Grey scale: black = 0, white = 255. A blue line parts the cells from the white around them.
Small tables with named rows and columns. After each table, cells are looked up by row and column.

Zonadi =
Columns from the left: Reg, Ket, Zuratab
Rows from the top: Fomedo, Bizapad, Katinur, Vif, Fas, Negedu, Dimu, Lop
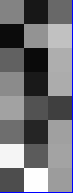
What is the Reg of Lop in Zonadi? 77
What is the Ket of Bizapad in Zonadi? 147
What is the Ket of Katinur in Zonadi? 10
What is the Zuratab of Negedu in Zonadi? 160
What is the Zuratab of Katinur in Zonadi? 174
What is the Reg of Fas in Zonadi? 162
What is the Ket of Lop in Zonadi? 254
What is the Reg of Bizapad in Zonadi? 11
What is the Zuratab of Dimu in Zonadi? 163
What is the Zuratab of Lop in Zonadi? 156
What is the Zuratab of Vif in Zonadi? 172
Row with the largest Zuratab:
Bizapad

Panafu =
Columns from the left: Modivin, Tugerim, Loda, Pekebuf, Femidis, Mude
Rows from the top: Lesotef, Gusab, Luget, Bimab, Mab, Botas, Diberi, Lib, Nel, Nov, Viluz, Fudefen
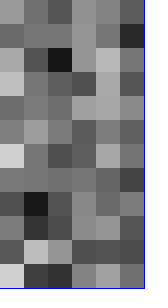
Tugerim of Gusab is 118
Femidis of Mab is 167
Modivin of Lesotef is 153
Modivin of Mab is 109
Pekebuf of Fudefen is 131
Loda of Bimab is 94
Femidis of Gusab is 117
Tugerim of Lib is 117
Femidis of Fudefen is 161
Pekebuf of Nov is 139
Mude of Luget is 118
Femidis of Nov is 148
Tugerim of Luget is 81
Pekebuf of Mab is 160
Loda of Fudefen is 50
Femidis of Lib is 100
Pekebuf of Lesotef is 145
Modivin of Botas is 126
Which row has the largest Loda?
Viluz

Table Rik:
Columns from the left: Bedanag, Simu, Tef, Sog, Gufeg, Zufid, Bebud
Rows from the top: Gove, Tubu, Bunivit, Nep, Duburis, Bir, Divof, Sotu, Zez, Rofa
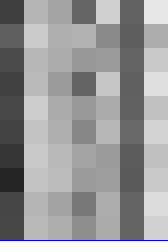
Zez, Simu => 181
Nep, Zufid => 96
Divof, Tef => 185
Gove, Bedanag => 63
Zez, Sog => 120
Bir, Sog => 135
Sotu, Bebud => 201
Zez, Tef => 163
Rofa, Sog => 142
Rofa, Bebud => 209
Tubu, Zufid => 94
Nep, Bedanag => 65
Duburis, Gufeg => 171
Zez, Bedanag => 70
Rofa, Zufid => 100
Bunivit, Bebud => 201
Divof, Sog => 164

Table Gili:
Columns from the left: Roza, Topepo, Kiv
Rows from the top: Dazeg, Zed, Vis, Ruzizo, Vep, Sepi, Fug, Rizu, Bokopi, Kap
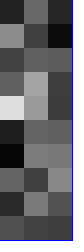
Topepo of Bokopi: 122
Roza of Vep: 222
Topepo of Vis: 96
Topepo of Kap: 66
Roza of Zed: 139
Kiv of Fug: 121
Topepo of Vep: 153
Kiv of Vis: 92
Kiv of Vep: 60
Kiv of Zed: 13
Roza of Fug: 7
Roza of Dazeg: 35

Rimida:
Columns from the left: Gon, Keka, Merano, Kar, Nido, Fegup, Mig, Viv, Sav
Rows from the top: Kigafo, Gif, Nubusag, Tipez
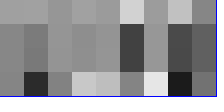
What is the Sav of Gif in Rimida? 96
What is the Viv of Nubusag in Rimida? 73
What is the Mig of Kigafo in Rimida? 156
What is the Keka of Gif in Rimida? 123
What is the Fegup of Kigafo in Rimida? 210
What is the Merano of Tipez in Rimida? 130
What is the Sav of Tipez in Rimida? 114
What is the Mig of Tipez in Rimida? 230
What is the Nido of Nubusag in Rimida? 149
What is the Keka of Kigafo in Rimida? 161
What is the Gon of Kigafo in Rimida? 160
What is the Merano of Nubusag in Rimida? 148
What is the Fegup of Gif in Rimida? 65
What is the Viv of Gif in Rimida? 74
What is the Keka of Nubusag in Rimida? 121
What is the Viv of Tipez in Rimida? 27
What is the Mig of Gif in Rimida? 151
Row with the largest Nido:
Tipez

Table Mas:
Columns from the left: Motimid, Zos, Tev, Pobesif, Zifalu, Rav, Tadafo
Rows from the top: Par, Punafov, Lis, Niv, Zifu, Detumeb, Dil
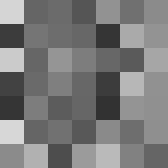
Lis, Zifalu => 103
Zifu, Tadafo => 144
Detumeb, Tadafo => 143
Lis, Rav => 90
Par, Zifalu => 146
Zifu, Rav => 148
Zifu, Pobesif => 102
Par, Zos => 101
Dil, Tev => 77
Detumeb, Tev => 113
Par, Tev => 107
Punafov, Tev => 109
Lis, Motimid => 203
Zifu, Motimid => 53
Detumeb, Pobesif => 88
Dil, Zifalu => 186
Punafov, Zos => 117
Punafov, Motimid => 60
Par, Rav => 112
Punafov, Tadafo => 147

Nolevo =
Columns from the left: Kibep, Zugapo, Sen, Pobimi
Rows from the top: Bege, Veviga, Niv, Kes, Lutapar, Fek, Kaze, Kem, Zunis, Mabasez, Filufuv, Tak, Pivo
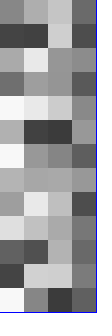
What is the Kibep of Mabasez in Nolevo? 223
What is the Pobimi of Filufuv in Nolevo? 105
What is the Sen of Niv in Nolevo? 150
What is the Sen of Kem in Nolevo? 169
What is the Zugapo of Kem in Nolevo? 167
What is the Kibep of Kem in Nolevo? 180
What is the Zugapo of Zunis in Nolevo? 233
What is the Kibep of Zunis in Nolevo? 158
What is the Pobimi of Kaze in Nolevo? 94
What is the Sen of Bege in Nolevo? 197
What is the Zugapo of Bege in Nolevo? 174
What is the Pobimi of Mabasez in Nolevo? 119
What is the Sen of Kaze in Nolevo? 133
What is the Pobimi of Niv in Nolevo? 140
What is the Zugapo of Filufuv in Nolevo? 80
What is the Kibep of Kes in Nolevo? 111
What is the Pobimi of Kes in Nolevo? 89

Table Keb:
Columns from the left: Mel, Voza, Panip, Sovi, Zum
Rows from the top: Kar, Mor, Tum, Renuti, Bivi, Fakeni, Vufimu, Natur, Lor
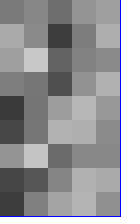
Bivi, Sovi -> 183
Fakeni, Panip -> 178
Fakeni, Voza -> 119
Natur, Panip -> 133
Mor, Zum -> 173
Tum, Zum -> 138
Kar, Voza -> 135
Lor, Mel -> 61
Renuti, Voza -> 119
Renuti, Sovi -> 146
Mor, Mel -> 170

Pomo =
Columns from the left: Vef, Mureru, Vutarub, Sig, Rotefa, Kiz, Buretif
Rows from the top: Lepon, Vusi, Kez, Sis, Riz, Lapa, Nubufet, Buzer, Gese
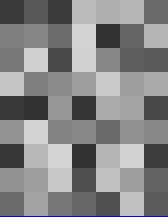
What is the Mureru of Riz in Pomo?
50
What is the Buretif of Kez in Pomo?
90
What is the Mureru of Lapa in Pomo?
211
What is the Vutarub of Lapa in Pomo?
131
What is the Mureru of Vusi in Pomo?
134
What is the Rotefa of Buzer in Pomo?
193
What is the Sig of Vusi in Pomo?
211

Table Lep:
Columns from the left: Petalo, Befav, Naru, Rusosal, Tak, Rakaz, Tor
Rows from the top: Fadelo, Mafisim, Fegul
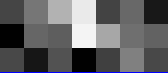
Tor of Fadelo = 24
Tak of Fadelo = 67
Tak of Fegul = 64
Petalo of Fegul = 72
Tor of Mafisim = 98
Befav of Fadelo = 118
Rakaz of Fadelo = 104
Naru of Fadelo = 178
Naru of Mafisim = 94
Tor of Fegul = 72
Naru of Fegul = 82
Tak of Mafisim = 167
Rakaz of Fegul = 128
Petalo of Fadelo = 69
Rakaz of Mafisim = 111
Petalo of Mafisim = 1

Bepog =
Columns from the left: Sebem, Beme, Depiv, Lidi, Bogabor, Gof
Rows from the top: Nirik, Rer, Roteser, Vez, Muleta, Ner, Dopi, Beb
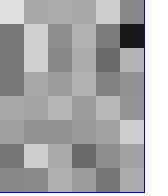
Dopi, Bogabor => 142
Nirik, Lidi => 166
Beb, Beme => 137
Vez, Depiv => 156
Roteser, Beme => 208
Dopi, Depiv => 169
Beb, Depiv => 176
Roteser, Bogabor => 106
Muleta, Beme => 164
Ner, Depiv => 145
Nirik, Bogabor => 207
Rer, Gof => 24
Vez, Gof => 145
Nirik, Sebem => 223
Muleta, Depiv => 182
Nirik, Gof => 135

